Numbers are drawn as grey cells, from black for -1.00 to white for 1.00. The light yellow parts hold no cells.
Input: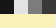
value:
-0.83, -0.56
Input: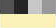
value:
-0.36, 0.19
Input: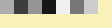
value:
0.35, 0.61
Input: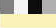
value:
0.01, 0.37
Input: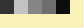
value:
-0.60, -0.90
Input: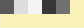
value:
-0.30, -0.11
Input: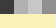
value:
-0.54, 0.12
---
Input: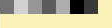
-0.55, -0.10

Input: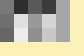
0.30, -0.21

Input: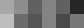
-0.70, 0.48

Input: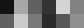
0.02, -0.24

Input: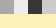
0.59, 0.33

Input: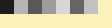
0.51, -0.77

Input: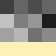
-0.21, 0.26

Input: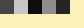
-0.71, -0.45
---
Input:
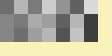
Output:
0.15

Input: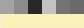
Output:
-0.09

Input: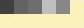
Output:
0.06

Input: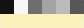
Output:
0.47

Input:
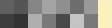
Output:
0.12

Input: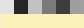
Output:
-0.52

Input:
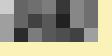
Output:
-0.57

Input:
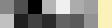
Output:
0.88

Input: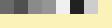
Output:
0.88
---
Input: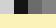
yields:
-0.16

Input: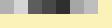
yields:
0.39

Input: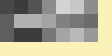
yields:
0.46

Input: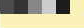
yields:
-0.40

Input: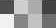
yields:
0.52

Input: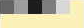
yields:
-0.02

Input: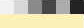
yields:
0.35

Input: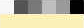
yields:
0.21

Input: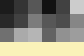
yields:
0.33
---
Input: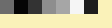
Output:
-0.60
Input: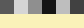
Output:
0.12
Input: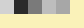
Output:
-0.04
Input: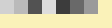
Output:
-0.36
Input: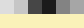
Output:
-0.45
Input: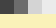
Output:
0.66
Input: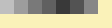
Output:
-0.05
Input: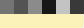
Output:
0.09
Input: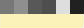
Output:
-0.31
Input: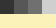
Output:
-0.12
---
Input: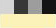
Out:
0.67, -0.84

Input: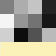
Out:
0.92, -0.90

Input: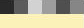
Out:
0.65, -0.67

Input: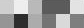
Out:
0.87, -0.65

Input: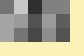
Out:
0.56, -0.62

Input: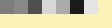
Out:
0.79, -0.80
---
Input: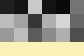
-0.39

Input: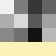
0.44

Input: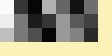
-0.68

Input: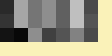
-0.42

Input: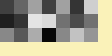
0.17

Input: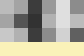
-0.25

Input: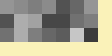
-0.54

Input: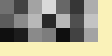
0.28
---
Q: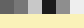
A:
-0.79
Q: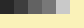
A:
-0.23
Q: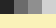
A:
-0.16
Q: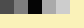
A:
-0.96
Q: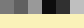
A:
-0.90
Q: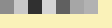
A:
-0.25
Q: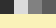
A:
0.72
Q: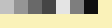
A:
0.79
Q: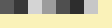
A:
-0.38
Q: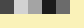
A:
0.29
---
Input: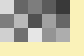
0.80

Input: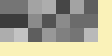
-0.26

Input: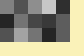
-0.09

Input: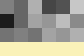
-0.10

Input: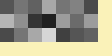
0.32

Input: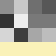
0.31

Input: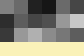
0.38

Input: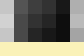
-0.71
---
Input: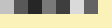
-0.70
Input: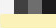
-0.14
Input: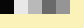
0.45
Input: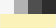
-0.38
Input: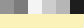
0.91
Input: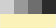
-0.14
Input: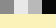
0.45
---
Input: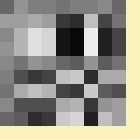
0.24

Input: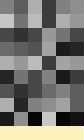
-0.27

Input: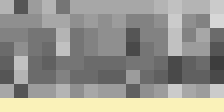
-0.43

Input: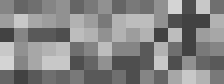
-0.30

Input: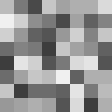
0.47
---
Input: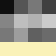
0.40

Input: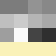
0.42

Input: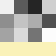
0.36

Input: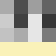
0.80

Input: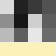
0.62

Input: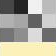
-0.25

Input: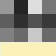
-0.36
